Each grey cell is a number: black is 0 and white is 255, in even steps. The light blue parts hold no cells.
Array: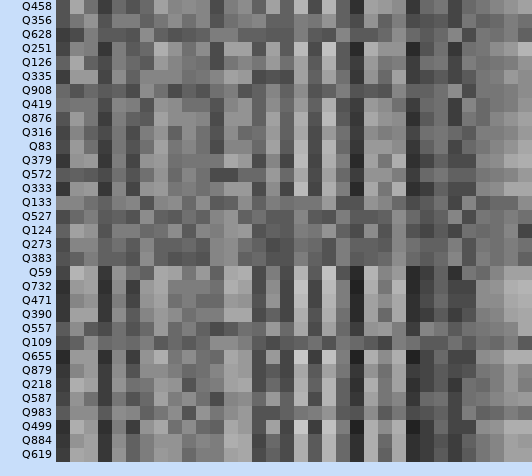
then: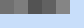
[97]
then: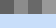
[97]
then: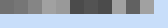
[112]

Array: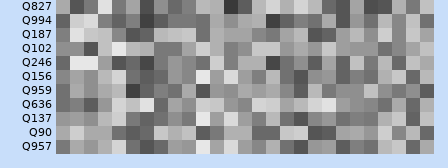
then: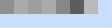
[121]
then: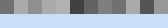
[113]

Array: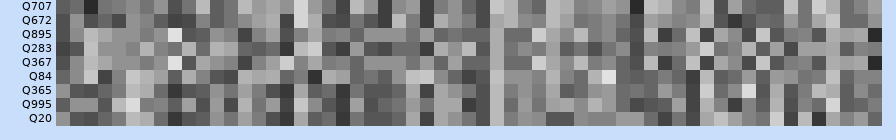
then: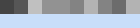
[225]
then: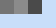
[131]
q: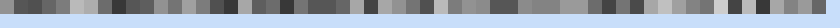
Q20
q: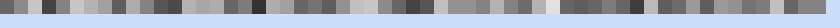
Q84
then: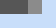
[131]
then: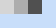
[74]

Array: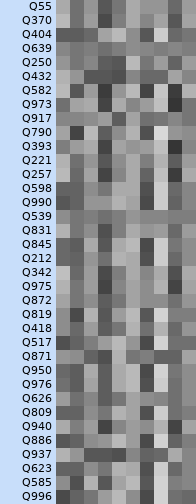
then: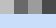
[126]
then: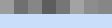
[112]
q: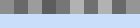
Q418
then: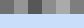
[178]
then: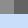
[80]
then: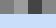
[156]

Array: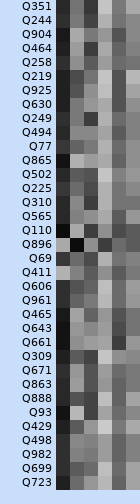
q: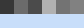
Q69
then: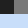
[150]
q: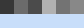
Q225
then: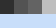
[107]
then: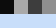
[75]
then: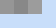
[75]

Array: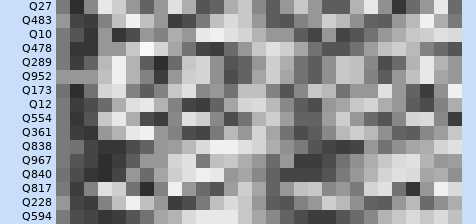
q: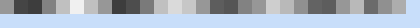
Q228
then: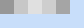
[114]
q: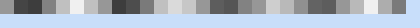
Q483

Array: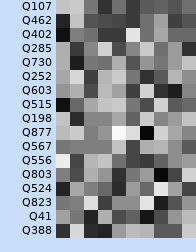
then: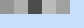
[64]
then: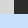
[36]
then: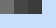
[98]
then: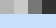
[90]
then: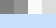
[8]

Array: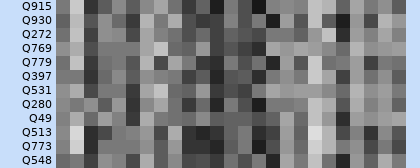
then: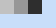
[157]
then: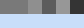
[52]

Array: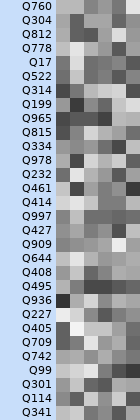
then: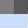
[132]
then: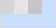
[125]
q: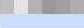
Q644
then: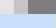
[185]

